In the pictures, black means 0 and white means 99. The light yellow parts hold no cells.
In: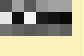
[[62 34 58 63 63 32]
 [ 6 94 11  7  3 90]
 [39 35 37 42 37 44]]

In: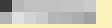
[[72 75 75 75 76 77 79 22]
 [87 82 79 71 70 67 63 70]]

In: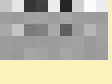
[[89 21 26 92 14 81 98 92 77]
 [60 63 63 61 64 61 61 61 61]
 [76 48 50 66 37 60 71 63 66]
 [60 60 61 61 62 63 60 62 61]
 [59 64 63 61 65 62 60 61 61]]

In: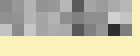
[[59 70 57 59 71 35 64 60 66 71 53]
 [57 70 64 69 55 50 55 55 81 76 56]
 [54 77 64 67 66 34 50 58 18 49 75]]

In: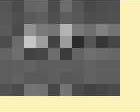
[[29 39 40 29 42 33 28 30 31 33]
 [31 35 37 31 36 34 30 31 32 34]
 [29 56 47 46 69 47 43 50 45 35]
 [41 77 61 26 60 17 33 21 27 30]
 [43 26 27 42 23 39 43 41 40 39]
 [37 38 36 37 37 36 38 37 37 36]
 [38 35 35 37 34 35 38 36 36 36]
 [29 45 44 27 45 29 26 27 29 32]]

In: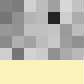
[[48 81 73 62 84 75 51]
 [56 70 72 14 80 67 46]
 [57 74 74 76 60 73 59]
 [68 63 73 78 61 56 54]
 [46 82 79 56 66 72 80]]

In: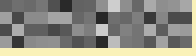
[[43 41 46 31 16 38 39 56 80 55 40 66 55 57 65 38]
 [28 54 54 64 64 40 45 15 43 40 49 22 52 29 29 62]
 [67 37 37 28 34 55 49 79 40 50 45 67 36 62 60 29]
 [21 53 55 56 41 32 38 16 73 47 45 34 63 34 41 60]]

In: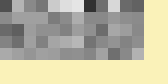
[[70 53 46 79 86 89 19 43 84 41 38 31]
 [62 62 62 48 54 67 53 53 59 55 54 54]
 [37 61 56 56 50 61 56 42 65 61 53 41]
 [43 62 50 64 67 71 45 53 57 51 55 51]
 [62 58 62 61 55 56 52 63 43 53 69 66]]
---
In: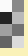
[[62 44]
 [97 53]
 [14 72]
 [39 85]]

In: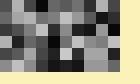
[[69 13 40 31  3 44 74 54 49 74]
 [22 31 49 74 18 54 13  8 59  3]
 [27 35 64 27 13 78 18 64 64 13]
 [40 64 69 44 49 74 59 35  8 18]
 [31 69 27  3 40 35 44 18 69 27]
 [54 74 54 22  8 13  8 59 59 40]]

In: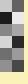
[[83 16]
 [56 28]
 [78 38]
 [43 60]
 [52 65]
 [11 91]]

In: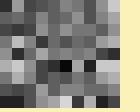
[[13 13 32 56 64 83 22 68 13 27]
 [56 18 41 64 46 51 46 51 27 18]
 [27 22 27 56 41 56 46 46 37 56]
 [32 27 32 60 37 51 51 41 41 51]
 [37 41 32 51 37 41 56 32 51 64]
 [18 60 27 32 37 51 46 32 56 78]
 [46 68 51 27 37 32 46 37 60 68]
 [46 73 51 22 41 32 41 37 60 68]
 [68 78 56 27 18  3 64 13 78 78]]

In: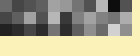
[[13 17 27 17 45 17 37 55 41 81 55]
 [41 27 32 37 63 59 45 32 71  5 32]
 [27 37 63 32 71 22 50 63 50 45 67]]

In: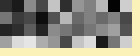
[[18 10 54 28 76 18 58 50 71  1 80]
 [14 18 36 14 54 46 36 46 54 62 32]
 [46 23 28  5 32 71 41 50 41 50 28]
 [62 85 89 67 58 28 76 85 10 46 80]]

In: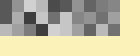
[[34 57 81 72 29 34 57 39 48 52]
 [72 62 48 24 81 77 62 39 72 44]
 [34 67 24 77 44 77 52 57 44 62]]
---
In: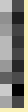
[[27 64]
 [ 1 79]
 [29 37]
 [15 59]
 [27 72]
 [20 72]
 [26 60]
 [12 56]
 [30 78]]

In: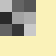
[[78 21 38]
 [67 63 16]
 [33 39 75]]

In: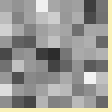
[[40 62 72 52 50 70 27 35 55]
 [69 55 49 72 76 63 55 60 86]
 [75 94 55 66 53 51 53 31 59]
 [41 35 57 39 26 55 59 75 44]
 [69 64 66 46 17 23 58 55 28]
 [40 68 65 60 75 64 35 38 59]
 [64 65 43 64 67 62 51 65 81]
 [44 29 67 59 80 74 63 51 73]
 [45 24 62 60 65 93 62 57 62]]

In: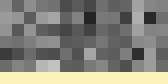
[[42 61 52 31 39 52 47 36 37 75 71 47 51 42]
 [36 61 18 49 36 38 64 32 43 30 32 42 30 23]
 [45 55 53 36 38 46 39 36 34 56 55 49 44 46]
 [52 51 62 43 36 40 26 34 27 33 37 57 34 57]
 [43 16 68 25 46 47 14 50 38 64 60 36 58 60]
 [50 52 63 39 37 43 28 35 29 44 46 55 39 55]]

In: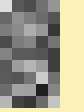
[[76 42 21 26 71]
 [52 12 62 63 42]
 [44 79 45 33 35]
 [24 61 70 61 34]
 [24 33 35 35 51]
 [45 27 52 48 29]
 [21 59 67 54 48]
 [33 42 49 56 40]
 [58 44 30 34 86]]

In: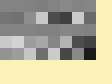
[[10 53 27 79 43 77 61 57]
 [26 30 69 52 65 61 82 78]
 [50 51 52 50 50 51 51 51]
 [41 79 25 29 78 55 44 45]
 [52 51 53 51 49 50 51 51]]
